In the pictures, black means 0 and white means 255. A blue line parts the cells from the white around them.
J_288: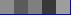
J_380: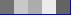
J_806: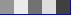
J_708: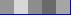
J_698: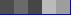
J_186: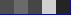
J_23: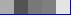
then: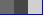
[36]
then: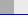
[99]

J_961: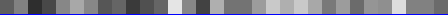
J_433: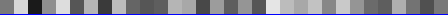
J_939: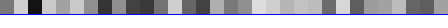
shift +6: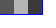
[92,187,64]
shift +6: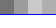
[121,162,207,181]
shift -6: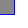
[129]
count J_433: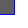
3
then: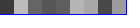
[94]

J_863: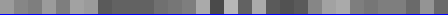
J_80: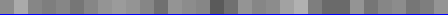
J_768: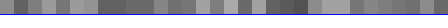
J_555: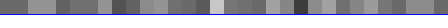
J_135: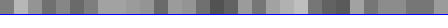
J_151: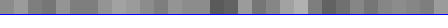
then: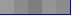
[140]
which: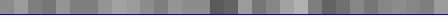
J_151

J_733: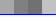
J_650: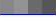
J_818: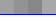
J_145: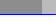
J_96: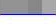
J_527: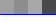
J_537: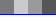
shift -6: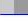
[196,148]
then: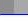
[73]
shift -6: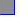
[135]
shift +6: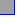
[166]
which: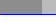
J_145
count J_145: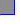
3

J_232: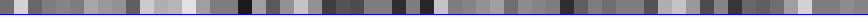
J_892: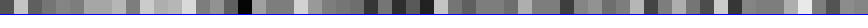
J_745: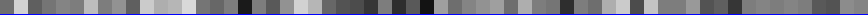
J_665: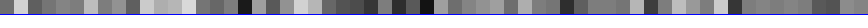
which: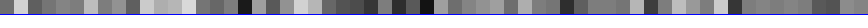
J_665
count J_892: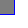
15
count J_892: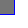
5
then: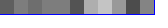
[54]
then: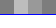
[203]
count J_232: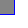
5
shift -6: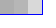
[168,176,211]

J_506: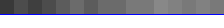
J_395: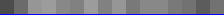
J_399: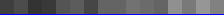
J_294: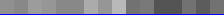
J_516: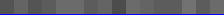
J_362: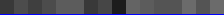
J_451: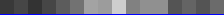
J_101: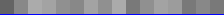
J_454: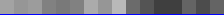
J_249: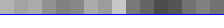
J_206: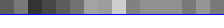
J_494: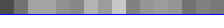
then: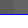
[76]
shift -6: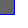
[94]
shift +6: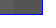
[98,90,90]
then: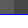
[100]

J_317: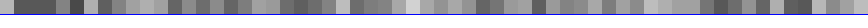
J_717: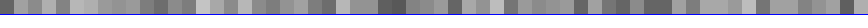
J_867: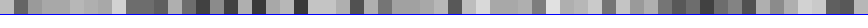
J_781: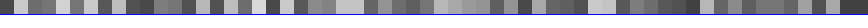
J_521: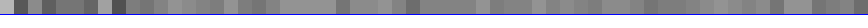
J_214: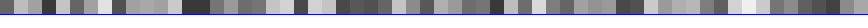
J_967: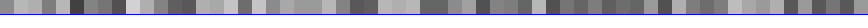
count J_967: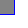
4
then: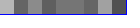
[168]
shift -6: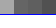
[162,95,89,75]

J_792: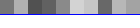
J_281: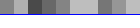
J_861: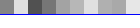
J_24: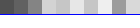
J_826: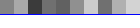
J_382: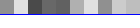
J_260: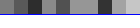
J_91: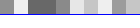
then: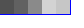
[104]
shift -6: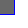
[98]

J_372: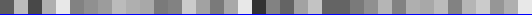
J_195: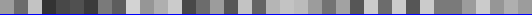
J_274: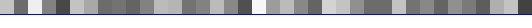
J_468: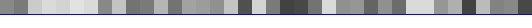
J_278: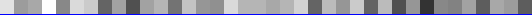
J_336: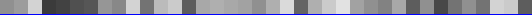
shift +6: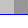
[201,156]
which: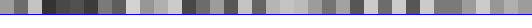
J_195

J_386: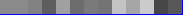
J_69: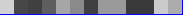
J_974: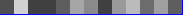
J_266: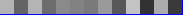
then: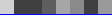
[187]
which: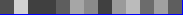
J_974
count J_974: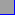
1

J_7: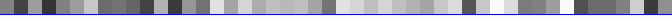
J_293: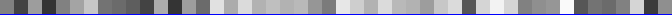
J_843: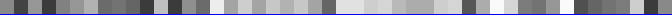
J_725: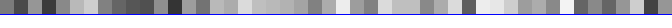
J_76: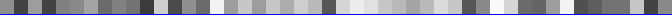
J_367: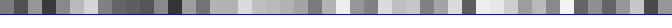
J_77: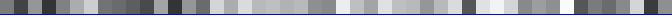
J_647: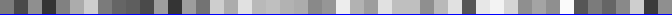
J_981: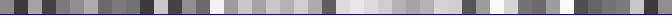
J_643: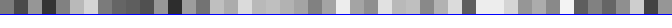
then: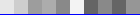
[206]
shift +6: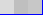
[225,197,205]

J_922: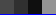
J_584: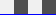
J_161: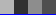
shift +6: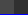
[78,54]
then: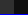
[148]
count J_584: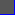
0
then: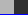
[141]
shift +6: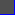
[85]

